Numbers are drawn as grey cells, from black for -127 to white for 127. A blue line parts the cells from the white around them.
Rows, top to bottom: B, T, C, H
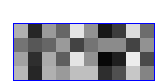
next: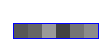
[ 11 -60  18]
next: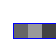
[-11  11  11]
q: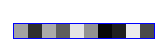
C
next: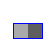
[ 100   18 -120]
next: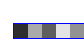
[-120  -96  108]
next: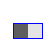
[  18 -120  -96]

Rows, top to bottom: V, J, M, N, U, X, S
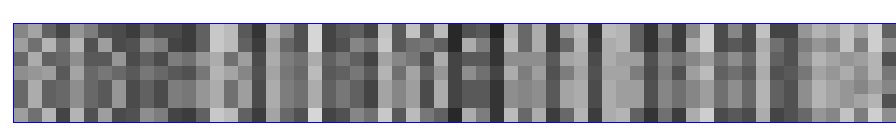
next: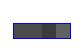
[ 72  59 -38]
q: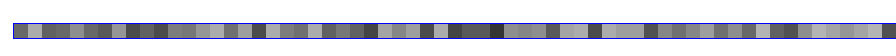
X
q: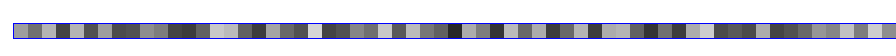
S
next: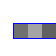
[ 22 -59  14]

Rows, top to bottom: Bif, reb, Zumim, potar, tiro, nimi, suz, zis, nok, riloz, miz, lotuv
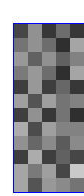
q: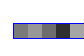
potar
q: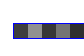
suz
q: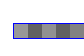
Zumim
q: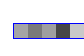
miz
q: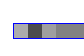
zis

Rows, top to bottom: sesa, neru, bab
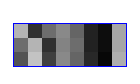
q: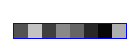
bab
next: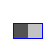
[-64   9 -26]
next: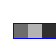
[  3 -18 -93]
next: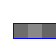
[ -93 -114   38]

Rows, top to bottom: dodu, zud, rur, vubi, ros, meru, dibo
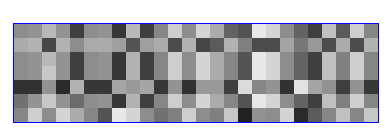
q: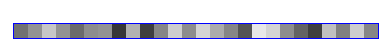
meru

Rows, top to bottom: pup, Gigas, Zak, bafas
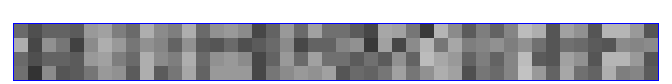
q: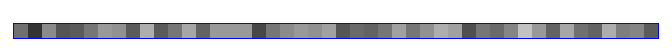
bafas
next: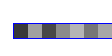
[-1  5 17]

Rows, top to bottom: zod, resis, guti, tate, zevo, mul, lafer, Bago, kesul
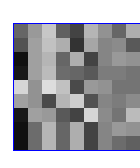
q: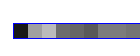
tate
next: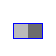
[-25 -38  -3]
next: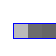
[-38  -3  -3]
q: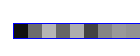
Bago

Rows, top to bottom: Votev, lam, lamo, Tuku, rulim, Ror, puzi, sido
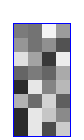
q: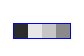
puzi
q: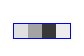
lamo

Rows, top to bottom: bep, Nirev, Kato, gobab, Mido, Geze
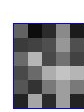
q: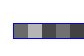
Kato
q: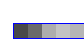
gobab

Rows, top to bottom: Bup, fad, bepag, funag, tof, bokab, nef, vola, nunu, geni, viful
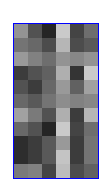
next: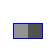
[-90  74 -59]
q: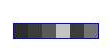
geni
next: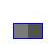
[ 47 -67  54]

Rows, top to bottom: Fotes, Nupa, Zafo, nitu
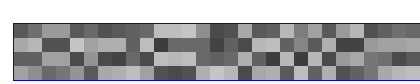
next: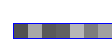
[-38  26  55]
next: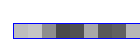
[ -2  33 -38]
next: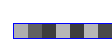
[26 40 -9]
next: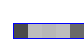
[-30 -22  47]
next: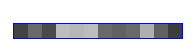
[ 55 -66  55]

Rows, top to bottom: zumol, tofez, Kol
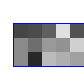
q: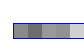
tofez
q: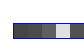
zumol
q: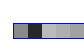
Kol

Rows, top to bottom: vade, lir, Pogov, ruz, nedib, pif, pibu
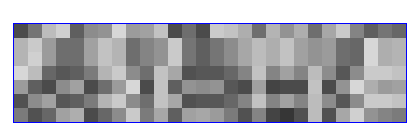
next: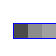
[-52 -17  27]
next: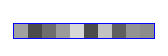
[ 19 -40 -52]
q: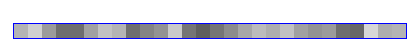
Pogov
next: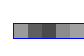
[-52 -17  27]
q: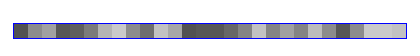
pif

